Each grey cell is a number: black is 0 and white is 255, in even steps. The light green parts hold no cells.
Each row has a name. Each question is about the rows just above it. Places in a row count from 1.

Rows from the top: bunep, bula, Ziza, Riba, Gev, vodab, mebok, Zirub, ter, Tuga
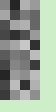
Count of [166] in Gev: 1
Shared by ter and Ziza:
[177]
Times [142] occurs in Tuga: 2

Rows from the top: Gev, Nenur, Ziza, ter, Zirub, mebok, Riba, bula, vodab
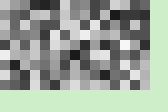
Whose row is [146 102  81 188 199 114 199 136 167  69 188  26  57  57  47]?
Nenur
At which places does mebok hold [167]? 3 6
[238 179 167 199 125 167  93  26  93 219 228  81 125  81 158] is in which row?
mebok

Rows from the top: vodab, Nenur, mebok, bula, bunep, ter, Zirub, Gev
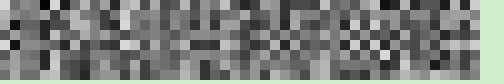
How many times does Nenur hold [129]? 6
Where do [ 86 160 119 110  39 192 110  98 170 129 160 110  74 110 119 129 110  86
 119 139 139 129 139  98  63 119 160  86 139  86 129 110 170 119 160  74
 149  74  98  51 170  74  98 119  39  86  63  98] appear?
bula
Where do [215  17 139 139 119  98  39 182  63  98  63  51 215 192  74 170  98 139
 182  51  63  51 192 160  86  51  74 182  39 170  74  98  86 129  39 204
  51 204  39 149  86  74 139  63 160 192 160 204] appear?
bunep
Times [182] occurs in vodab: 4
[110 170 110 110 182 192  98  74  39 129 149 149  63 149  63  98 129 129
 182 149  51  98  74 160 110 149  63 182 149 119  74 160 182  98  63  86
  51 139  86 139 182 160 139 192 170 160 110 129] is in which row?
Gev
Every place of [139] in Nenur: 2 7 16 21 28 36 39 42 43

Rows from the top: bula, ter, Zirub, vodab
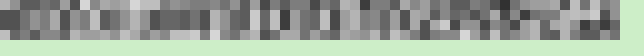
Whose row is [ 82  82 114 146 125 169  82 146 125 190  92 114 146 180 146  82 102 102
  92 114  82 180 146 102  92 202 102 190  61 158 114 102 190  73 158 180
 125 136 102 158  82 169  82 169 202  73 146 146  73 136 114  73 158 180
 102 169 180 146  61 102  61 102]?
Zirub
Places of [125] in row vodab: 3 15 21 33 42 44 58

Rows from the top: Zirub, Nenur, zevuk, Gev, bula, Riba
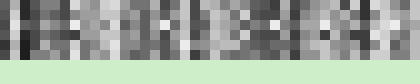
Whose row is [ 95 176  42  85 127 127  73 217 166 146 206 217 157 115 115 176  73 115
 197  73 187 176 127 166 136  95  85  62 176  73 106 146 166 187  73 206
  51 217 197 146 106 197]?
Zirub
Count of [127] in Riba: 8
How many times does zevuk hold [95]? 7
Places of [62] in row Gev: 8 30 33 36 37
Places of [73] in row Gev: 4 7 17 20 27 28
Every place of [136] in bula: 10 13 14 18 20 35 38 41

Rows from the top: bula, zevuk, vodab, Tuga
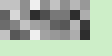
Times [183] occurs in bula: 1
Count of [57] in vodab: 1
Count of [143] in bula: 3

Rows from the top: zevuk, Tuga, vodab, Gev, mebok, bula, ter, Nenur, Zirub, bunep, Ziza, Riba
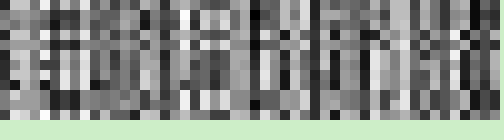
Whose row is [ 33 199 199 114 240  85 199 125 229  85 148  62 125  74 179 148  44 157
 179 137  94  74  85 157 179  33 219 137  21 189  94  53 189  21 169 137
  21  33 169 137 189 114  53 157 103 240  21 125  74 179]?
Gev
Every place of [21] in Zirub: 2 5 10 29 34 47
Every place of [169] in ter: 15 16 24 30 44 46

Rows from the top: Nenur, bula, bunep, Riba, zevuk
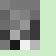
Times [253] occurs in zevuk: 0
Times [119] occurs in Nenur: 3
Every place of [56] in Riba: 1 4
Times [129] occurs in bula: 1
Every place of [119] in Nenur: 2 3 4
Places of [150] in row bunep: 3
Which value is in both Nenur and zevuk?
[119]

